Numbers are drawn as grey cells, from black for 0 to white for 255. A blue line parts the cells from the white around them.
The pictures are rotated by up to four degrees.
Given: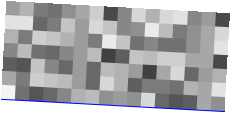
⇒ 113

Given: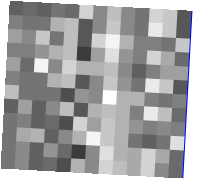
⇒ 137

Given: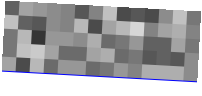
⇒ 75

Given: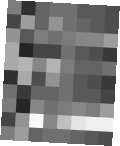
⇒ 157

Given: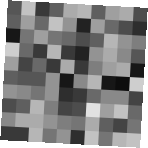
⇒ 57

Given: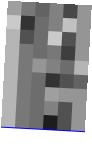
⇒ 120

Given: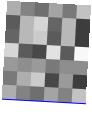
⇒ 130
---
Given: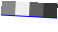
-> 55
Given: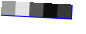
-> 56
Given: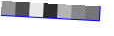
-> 117
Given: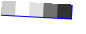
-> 49
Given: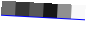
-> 249
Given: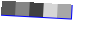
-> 167
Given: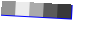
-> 57
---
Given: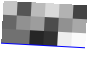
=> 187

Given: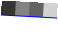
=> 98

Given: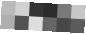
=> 53

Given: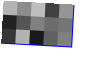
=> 189

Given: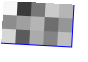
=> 120

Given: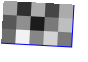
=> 171

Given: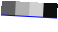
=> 208
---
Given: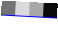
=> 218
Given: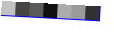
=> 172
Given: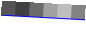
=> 161
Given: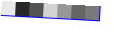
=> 152
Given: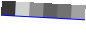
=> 95
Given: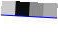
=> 15
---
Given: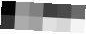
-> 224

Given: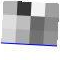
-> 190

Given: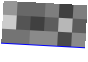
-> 93

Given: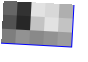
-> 195

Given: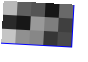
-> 153

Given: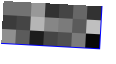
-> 123

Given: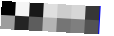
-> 117

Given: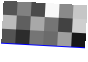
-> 117

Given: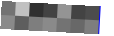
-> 115
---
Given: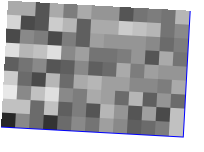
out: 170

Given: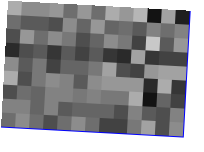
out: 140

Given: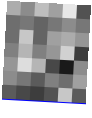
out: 140

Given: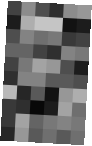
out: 140

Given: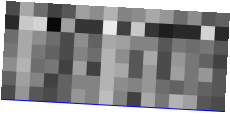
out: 168

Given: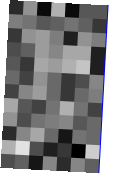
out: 146

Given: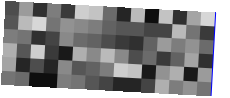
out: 155
